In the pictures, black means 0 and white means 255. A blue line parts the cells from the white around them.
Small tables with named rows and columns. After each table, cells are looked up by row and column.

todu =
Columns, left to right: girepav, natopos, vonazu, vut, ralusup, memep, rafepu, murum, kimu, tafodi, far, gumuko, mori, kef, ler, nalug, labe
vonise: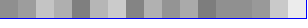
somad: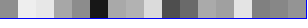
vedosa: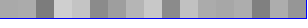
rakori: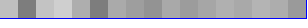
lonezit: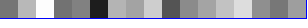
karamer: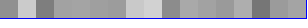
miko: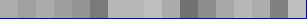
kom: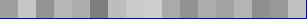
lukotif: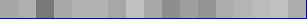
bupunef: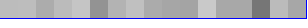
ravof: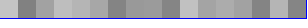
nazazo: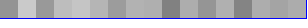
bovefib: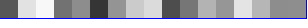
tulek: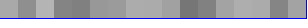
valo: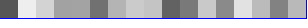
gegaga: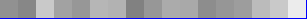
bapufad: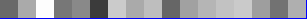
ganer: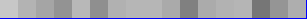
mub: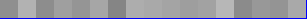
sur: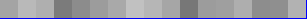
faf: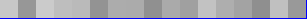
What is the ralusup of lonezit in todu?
129
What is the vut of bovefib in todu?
114
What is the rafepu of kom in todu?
189
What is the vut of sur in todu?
123
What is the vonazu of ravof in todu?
162
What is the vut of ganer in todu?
147
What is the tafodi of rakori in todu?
169
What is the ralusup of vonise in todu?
127
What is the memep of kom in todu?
125
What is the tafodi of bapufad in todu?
102
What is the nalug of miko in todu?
129
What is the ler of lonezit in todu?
143
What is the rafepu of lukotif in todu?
167
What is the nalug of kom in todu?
152
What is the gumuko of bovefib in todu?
179

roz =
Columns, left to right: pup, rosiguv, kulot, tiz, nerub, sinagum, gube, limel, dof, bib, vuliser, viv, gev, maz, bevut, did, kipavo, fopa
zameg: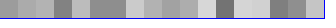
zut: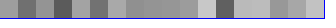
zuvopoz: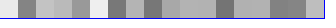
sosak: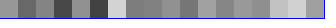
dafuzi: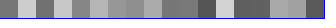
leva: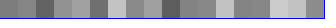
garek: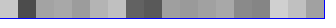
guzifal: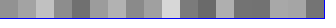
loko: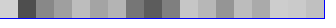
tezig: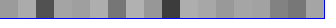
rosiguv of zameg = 171
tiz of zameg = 130
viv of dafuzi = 85
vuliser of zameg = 173
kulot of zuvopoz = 195
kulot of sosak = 132

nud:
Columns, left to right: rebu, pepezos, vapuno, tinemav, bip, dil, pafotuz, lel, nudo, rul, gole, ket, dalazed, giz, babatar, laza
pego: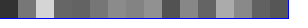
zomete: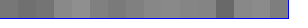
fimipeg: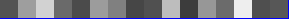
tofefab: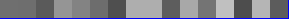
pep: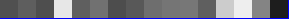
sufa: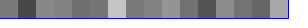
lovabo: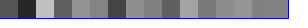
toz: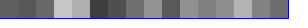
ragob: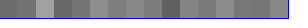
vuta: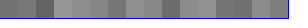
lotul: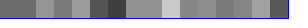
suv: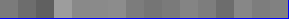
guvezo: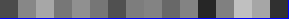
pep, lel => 88
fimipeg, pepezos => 158
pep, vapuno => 78
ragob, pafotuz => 126
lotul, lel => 145
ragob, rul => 96
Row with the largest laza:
sufa

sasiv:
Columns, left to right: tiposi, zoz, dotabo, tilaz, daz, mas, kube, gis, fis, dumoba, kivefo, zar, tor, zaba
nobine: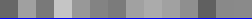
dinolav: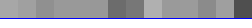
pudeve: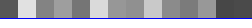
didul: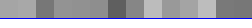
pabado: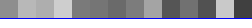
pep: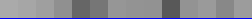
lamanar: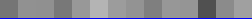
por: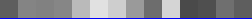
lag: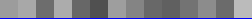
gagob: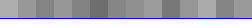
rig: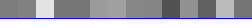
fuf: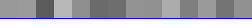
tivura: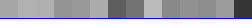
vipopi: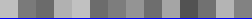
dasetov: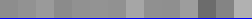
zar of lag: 140
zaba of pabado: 64
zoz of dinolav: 160
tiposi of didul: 165
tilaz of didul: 147
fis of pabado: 164
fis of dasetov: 144
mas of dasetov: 147

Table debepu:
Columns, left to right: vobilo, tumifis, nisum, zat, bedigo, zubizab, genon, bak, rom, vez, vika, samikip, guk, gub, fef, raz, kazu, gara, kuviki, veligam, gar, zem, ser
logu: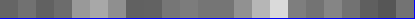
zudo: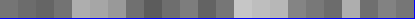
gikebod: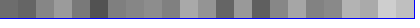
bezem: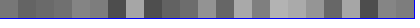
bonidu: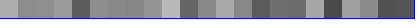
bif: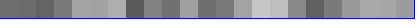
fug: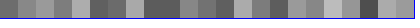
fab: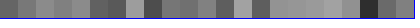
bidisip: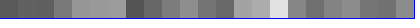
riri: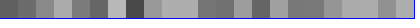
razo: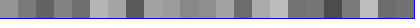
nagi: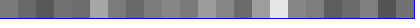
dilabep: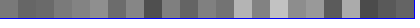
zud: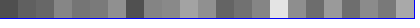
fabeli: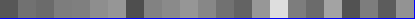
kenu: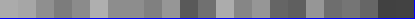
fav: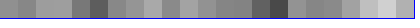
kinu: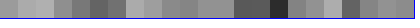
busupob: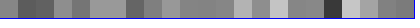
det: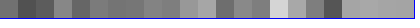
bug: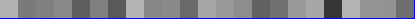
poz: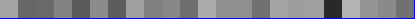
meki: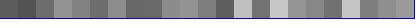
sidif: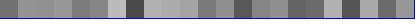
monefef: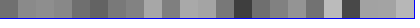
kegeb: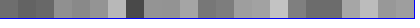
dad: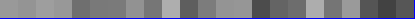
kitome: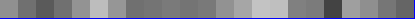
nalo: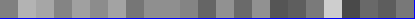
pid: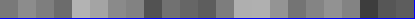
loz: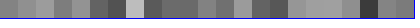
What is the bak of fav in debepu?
149
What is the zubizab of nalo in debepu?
140
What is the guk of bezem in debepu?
102
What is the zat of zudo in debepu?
115
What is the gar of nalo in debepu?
105
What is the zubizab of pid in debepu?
164
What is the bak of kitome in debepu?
112
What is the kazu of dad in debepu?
109
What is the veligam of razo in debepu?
121

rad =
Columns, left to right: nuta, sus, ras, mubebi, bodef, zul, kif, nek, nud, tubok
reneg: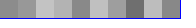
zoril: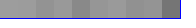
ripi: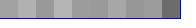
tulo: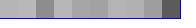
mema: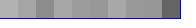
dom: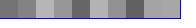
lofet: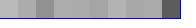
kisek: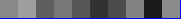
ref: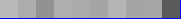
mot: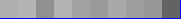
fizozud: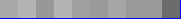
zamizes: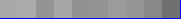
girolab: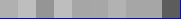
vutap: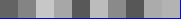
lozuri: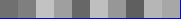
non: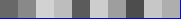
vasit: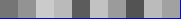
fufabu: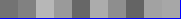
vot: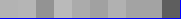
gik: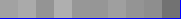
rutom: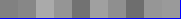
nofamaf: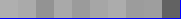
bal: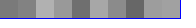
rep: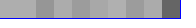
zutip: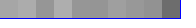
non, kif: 158
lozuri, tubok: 167
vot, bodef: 171
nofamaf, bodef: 155
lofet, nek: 168
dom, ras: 182
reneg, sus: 152
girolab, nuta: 176
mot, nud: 152
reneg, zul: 192

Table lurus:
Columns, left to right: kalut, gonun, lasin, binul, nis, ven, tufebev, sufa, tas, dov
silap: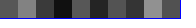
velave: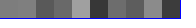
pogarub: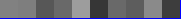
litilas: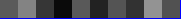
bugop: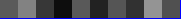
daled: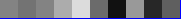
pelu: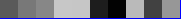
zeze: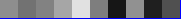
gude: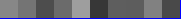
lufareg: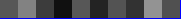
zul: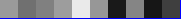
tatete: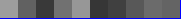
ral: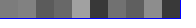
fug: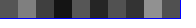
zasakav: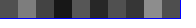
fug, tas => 145
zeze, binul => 166
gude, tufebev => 94
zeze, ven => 126
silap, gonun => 130
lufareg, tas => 147
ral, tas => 141
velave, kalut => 125
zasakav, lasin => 67
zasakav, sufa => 54
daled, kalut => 131
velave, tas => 139
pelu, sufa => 186
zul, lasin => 128
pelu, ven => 29

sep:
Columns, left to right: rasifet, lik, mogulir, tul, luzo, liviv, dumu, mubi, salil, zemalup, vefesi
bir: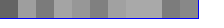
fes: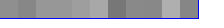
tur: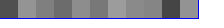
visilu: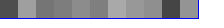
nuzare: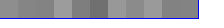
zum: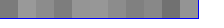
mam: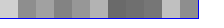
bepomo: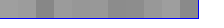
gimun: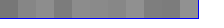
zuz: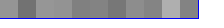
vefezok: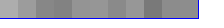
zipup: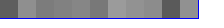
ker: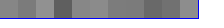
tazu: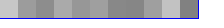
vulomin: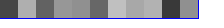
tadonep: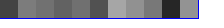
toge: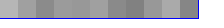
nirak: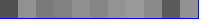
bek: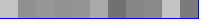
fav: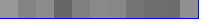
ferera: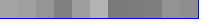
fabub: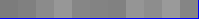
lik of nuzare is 133
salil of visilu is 143
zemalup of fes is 175
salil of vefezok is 121
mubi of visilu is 152
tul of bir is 164
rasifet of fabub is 124
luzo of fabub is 134
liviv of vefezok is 150
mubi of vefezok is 151
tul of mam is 131
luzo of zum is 149
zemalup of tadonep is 38
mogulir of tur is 127
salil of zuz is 132
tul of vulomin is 151
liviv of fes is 168
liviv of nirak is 133
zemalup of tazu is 194
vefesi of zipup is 145

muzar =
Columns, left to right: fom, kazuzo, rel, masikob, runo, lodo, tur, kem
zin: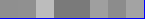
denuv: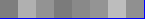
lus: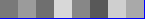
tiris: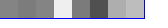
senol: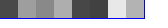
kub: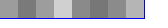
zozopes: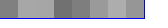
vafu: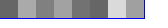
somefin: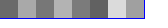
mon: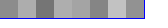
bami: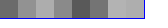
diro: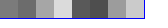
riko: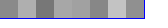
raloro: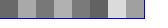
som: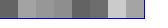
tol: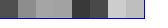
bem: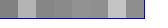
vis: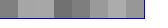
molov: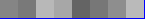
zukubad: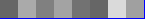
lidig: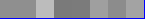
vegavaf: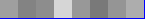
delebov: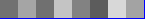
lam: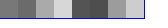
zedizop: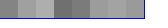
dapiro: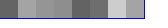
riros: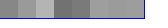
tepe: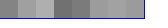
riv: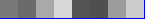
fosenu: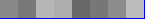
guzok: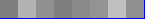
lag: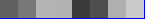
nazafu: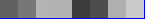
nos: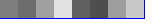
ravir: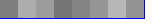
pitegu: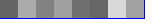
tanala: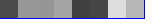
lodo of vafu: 102
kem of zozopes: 150
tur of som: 203
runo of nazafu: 60
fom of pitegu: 101
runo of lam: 84
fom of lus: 121
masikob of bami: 138
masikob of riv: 215
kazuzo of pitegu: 171
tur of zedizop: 163
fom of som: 100
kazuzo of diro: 108
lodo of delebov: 92
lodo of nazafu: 77

